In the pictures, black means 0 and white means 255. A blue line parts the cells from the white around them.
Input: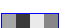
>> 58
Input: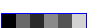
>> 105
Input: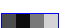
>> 14
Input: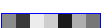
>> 57
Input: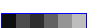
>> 76
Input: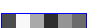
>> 248
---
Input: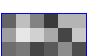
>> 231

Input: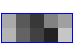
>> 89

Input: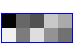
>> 103

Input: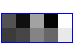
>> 15

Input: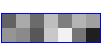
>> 170

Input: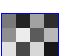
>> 236

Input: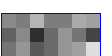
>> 137

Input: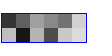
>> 96
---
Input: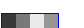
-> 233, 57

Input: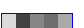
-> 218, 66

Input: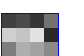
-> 226, 41

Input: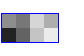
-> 235, 35

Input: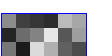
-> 231, 27

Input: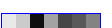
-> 233, 15

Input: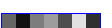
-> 225, 18
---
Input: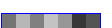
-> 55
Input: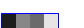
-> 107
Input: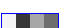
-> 167
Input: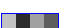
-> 161
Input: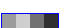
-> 114
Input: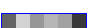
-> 162
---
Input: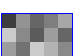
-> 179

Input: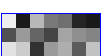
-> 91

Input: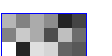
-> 100

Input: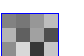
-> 55

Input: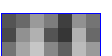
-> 187

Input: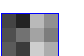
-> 206

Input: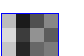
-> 103

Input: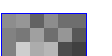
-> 76
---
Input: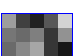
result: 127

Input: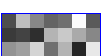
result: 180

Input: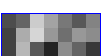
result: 152

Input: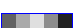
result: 223

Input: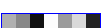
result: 252

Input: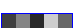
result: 41

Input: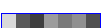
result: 156

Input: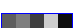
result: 63
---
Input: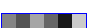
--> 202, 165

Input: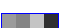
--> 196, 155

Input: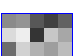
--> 238, 219

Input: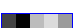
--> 219, 188

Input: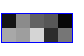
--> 213, 168

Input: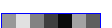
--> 225, 163
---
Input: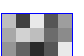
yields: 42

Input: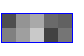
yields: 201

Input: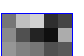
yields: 118

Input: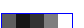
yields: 51

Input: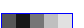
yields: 118

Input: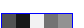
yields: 242

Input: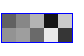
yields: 106

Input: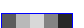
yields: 216

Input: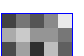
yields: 47

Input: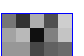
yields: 70
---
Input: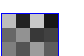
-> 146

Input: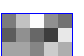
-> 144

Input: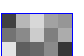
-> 138

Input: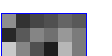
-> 89

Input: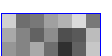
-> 132

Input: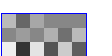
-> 156
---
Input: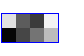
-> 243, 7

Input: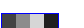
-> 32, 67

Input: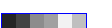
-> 191, 37

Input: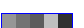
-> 48, 150

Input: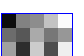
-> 251, 160

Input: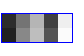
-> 239, 33

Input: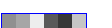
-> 197, 144
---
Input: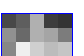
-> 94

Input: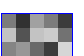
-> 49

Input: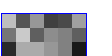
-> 85

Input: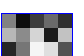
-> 14

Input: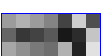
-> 177

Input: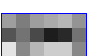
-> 125

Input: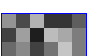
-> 74

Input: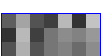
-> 164
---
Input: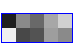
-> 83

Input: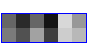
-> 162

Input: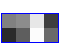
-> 252

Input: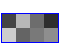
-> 121

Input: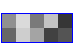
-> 164

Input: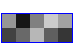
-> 183
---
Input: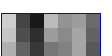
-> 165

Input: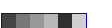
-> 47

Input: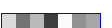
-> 146

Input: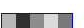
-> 218

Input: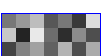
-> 78

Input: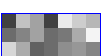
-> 151

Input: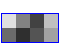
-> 84

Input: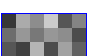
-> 162

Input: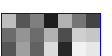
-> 242
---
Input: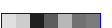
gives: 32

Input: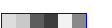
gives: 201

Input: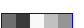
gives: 111

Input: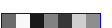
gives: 26

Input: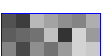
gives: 143

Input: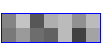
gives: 109

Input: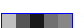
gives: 191

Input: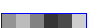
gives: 188
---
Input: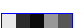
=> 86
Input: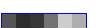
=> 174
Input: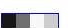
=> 205
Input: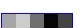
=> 68
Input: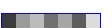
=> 220
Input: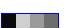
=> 110
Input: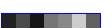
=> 96
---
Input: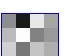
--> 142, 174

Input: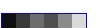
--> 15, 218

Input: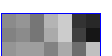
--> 139, 192

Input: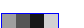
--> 159, 209

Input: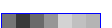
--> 117, 180

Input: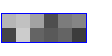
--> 182, 60

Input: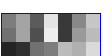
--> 125, 218

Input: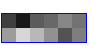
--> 64, 126

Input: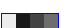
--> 236, 110

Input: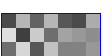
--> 75, 152
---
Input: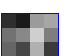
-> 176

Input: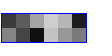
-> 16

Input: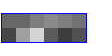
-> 212

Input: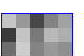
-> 131

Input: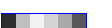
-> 242

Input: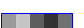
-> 95

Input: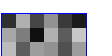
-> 157

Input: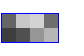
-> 150

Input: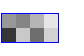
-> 110
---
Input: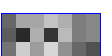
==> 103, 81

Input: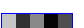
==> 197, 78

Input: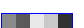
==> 138, 49

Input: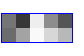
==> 117, 184

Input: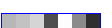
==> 183, 47

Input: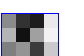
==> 139, 202
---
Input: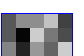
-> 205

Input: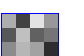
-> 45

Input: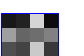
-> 56

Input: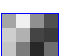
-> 111

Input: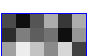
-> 65

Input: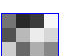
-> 136

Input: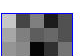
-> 116
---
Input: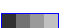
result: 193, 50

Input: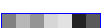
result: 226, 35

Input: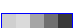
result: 218, 57

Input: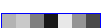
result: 232, 24

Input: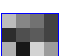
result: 211, 23

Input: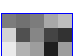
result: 235, 30

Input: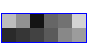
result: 211, 20
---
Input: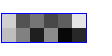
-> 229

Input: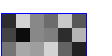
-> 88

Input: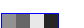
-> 38

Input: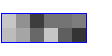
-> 125

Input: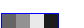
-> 28

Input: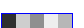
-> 183

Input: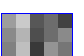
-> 66

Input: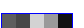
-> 18
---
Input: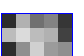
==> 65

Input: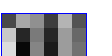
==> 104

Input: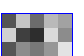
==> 140

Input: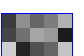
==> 27

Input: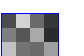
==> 43

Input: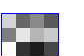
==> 201

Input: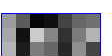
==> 179
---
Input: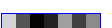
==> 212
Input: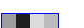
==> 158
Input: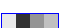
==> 233
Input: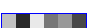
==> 193
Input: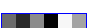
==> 108
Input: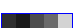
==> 47
